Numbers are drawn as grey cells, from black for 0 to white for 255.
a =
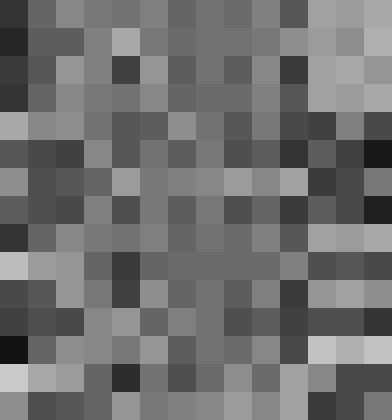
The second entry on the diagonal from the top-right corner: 142
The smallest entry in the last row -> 59
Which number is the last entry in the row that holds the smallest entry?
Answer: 194
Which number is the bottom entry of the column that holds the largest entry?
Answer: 142
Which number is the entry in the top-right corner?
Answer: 168
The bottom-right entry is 120
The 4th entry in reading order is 120
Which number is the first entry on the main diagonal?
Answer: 52
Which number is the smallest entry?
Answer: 18
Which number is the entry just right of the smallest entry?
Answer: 101
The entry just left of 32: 73
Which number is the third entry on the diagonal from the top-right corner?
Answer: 161
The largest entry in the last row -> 161
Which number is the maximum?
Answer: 202
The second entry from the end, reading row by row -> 73
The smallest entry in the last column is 25
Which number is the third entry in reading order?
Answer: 135
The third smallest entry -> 32
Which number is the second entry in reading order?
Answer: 101
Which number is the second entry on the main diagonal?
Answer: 93

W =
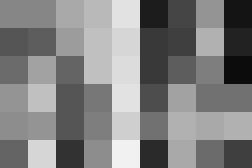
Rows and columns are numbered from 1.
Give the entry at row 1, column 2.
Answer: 134
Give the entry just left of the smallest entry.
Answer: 126
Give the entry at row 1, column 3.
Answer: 169
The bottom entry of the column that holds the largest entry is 241
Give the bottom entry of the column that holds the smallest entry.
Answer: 63
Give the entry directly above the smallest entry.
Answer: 34
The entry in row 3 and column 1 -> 107
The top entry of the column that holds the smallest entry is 20
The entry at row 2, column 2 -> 93
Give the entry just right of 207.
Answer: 113
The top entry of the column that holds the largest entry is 226
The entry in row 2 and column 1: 85
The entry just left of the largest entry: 141

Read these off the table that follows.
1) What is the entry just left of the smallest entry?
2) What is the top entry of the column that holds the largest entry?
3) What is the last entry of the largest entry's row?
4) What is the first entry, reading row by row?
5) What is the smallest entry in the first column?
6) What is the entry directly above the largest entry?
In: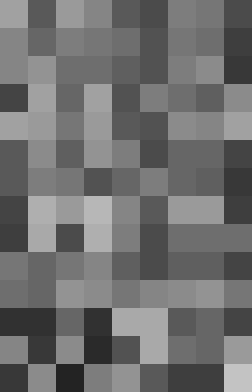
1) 139
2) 75
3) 195
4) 161
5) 49
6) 154

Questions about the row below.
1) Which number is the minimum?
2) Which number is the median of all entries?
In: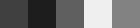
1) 29
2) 95

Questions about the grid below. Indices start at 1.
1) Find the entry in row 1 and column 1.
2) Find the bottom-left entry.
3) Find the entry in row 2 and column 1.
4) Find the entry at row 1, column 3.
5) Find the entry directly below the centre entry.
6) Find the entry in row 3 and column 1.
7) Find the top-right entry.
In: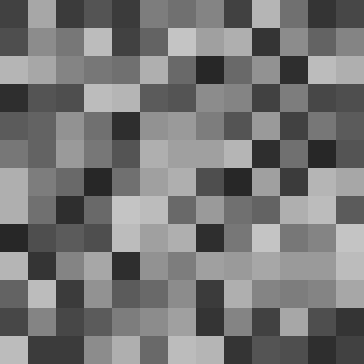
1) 65
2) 188
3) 78
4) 59
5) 105
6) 181
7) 71
